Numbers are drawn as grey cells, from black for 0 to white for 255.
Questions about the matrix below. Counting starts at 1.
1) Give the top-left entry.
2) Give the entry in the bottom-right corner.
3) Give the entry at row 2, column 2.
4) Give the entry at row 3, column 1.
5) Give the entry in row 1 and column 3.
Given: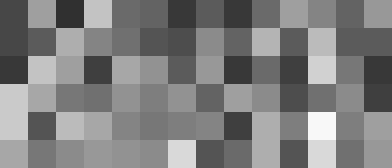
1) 71
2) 152
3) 91
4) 56
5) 48

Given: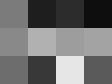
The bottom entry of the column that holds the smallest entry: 90
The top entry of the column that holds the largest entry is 44
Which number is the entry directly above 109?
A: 137
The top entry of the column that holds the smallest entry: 14

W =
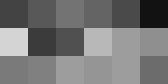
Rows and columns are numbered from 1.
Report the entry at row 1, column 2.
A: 88
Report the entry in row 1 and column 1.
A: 67
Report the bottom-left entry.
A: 122
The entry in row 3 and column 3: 157
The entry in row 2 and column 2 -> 59

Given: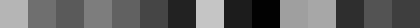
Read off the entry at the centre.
197
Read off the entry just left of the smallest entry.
28
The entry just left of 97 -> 125
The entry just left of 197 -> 34

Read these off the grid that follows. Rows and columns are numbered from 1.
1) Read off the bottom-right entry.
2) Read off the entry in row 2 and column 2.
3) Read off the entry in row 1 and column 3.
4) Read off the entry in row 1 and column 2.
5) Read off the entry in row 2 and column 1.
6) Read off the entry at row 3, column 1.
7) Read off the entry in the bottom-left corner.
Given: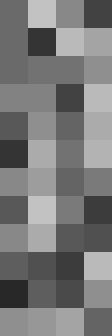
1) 100
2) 52
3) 136
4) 194
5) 106
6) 106
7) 143

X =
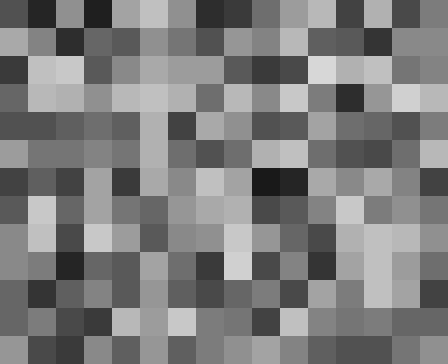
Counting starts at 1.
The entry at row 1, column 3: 144
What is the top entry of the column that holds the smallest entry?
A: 110
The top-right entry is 124
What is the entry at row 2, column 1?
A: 169
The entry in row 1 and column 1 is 81
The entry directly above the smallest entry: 177
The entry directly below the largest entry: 124
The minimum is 25
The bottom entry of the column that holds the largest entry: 95
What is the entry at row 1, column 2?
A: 37
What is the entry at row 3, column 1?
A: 58
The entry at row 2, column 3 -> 45
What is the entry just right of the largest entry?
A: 177
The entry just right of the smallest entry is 37
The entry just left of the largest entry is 73
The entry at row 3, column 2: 192
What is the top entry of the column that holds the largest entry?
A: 184
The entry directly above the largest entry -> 95

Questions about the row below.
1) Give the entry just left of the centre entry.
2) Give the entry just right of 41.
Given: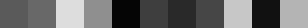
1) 5
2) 70

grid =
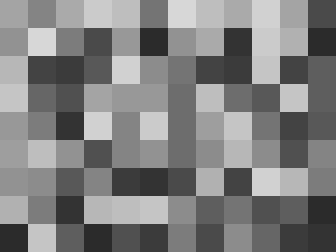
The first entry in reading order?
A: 164
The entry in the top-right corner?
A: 74
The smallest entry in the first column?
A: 43
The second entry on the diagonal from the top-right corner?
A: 177
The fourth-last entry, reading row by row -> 140
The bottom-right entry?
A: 51
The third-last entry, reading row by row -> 102
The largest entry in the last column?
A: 132
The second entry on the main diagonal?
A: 215
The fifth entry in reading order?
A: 190
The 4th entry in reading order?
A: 203
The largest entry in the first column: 197
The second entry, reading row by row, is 132

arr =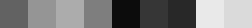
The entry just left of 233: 40
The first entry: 98
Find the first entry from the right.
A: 218

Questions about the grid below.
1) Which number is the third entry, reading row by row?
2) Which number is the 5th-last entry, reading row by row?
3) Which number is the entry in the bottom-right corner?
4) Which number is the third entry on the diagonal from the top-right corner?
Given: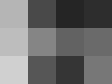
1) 37
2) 106
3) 119
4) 86
